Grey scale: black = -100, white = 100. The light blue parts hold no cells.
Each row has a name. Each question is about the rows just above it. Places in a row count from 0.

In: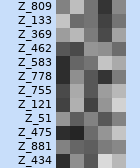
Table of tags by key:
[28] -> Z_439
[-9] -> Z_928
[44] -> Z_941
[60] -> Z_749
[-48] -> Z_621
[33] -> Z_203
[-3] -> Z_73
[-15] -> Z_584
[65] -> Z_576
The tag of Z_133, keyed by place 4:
Z_928
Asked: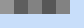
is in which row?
Z_51
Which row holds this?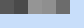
Z_462
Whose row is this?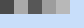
Z_755
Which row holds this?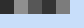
Z_778
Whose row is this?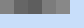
Z_881

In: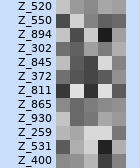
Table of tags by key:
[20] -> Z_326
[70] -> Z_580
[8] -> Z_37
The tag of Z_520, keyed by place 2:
Z_37
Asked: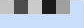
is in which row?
Z_894
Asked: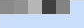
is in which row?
Z_400
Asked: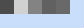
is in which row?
Z_550
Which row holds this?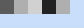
Z_531
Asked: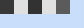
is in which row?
Z_811

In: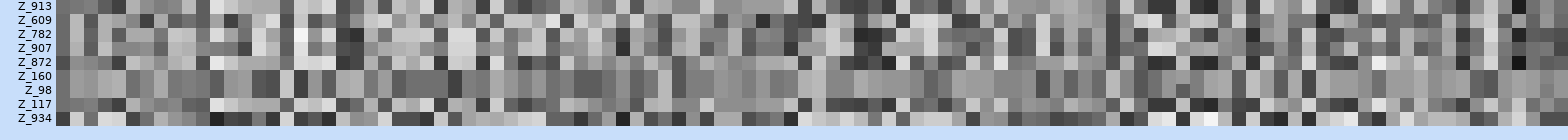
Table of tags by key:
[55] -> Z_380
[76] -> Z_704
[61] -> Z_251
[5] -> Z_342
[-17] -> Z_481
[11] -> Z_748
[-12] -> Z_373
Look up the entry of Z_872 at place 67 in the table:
Z_704
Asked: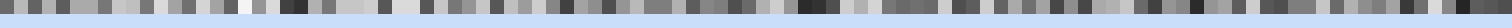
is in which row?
Z_782
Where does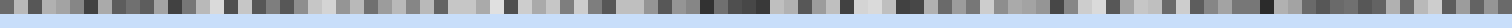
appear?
Z_609

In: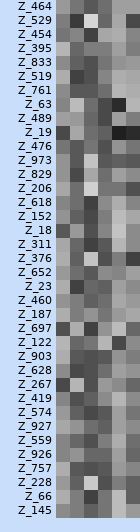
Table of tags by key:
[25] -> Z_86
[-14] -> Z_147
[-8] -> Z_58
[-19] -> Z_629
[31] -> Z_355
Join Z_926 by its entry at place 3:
Z_629
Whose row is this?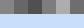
Z_559
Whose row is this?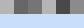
Z_122
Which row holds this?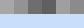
Z_927
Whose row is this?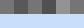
Z_476

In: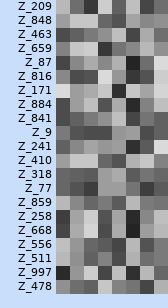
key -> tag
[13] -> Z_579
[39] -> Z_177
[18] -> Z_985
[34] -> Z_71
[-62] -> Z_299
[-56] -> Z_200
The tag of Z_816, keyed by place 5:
Z_200
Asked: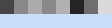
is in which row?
Z_87

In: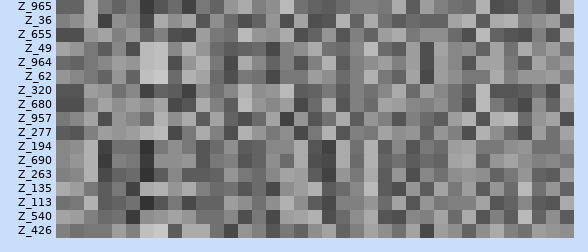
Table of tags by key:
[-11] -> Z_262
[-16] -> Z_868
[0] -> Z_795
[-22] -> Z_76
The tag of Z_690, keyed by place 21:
Z_868
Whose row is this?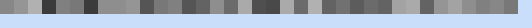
Z_690
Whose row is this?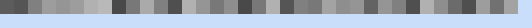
Z_277
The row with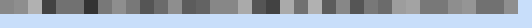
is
Z_194
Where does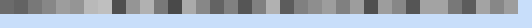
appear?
Z_964

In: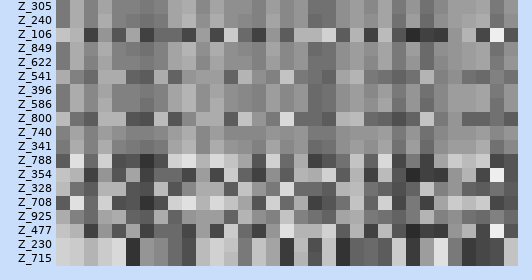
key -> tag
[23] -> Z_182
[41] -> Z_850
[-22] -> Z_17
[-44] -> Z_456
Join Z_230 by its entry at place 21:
Z_17
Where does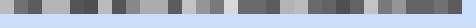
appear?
Z_800
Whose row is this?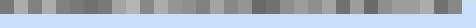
Z_341

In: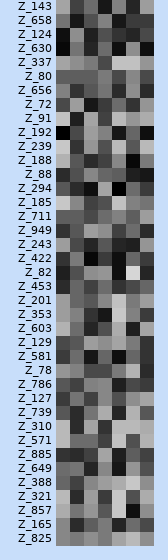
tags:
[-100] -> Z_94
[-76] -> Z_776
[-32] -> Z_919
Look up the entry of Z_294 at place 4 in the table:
Z_94
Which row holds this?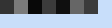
Z_422
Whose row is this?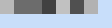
Z_571

